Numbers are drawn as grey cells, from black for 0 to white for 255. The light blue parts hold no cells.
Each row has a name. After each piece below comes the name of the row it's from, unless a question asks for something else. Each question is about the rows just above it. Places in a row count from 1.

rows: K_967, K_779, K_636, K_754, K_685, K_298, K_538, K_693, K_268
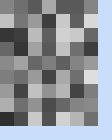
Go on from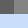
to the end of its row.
[154]
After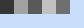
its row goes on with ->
[62]
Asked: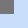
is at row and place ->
K_779, 2
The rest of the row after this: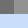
[ 76 103 132 138]

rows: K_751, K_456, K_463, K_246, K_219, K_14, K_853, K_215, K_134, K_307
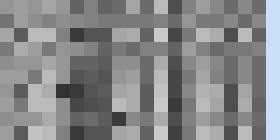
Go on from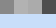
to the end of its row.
[165 107]
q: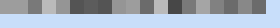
K_14
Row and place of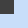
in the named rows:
K_307, 13
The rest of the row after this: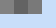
[107 129 129  99 157 129 107 121 121 129]
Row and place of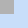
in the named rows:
K_853, 15
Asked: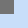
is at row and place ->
K_456, 1

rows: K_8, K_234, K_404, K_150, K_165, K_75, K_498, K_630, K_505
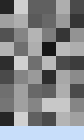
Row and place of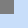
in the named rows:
K_404, 4
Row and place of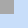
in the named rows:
K_75, 5
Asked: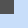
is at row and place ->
K_404, 1
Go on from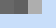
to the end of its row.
[74]
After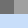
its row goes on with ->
[104  96 174  74]

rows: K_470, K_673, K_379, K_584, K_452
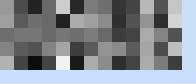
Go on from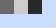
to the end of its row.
[124 111  53  68 184  83 197]
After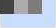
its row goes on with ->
[61]
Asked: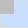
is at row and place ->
K_584, 13
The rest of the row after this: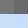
[118 111 124 105  61  68 171 131  83]
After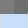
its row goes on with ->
[ 53  68 184  83 197]
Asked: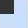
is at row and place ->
K_470, 9

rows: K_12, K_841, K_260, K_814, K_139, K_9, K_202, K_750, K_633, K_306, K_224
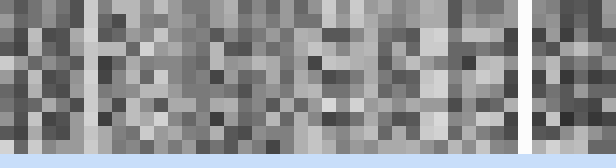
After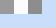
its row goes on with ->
[128  82  88  76 154]
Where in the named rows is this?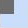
K_814, 20
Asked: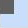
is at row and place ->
K_9, 30
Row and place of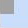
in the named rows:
K_814, 41
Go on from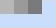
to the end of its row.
[122 128 115  82 135 147 122 176 183 115 115 147 183 103 128 103 203 210
 115 170 154 135  69 252  82 115  88 154 103 103]
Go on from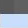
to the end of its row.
[196 210 135 170 203 189  76 252  69 189  55 103  62  76]
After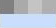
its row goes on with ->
[135 176 183 103 170 103 203 203 103 103 122 103  76 252 103  82 162 189
 154 115]

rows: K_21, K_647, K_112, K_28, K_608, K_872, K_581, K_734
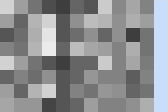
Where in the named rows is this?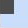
K_21, 4
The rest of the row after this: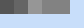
[ 93 130]
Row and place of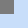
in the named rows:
K_608, 11
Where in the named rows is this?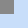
K_21, 9
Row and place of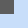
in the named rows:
K_872, 10

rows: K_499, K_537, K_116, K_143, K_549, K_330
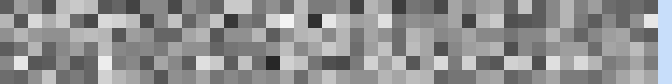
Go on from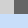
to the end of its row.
[ 87 209 201  80 223 165 217 181 123 136 165 123]
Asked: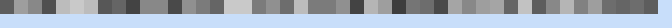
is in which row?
K_499
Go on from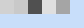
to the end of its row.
[217 181 123 136 165 123]
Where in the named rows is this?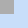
K_537, 4
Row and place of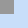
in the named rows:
K_116, 3
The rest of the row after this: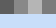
[ 93 136 101 144 230]
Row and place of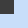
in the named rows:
K_499, 29

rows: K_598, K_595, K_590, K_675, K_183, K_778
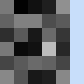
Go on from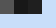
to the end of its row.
[136]
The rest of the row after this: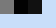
[ 31 144]
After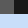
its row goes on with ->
[106  54]

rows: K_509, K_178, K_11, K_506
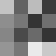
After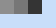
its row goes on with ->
[112]
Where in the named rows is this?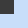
K_509, 4
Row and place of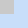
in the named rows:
K_506, 4
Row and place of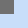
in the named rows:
K_178, 4
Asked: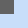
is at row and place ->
K_509, 2
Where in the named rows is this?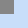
K_11, 1
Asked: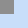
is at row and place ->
K_178, 1

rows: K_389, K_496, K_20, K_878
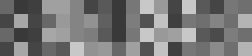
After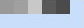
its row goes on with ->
[125 111]
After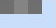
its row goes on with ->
[180]
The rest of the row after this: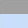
[132  69  89  57 119 200 153  69 200  89  69 119 111]
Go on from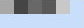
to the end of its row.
[146 153 104 160  82 194  63 119 111 139 111 180]
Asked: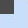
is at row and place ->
K_20, 16

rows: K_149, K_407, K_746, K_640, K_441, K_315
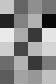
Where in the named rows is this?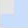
K_746, 4
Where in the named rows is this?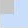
K_149, 1
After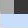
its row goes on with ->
[228]
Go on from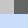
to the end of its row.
[143 116]
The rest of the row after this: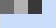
[123]

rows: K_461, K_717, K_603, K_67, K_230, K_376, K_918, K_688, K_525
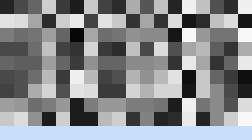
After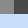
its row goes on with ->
[28]
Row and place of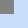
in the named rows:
K_525, 11

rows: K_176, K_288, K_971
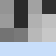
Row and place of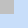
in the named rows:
K_288, 4
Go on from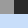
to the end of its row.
[177 192]
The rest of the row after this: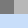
[199]
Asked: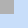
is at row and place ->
K_288, 3
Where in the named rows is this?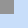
K_176, 1
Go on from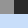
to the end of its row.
[162  48]

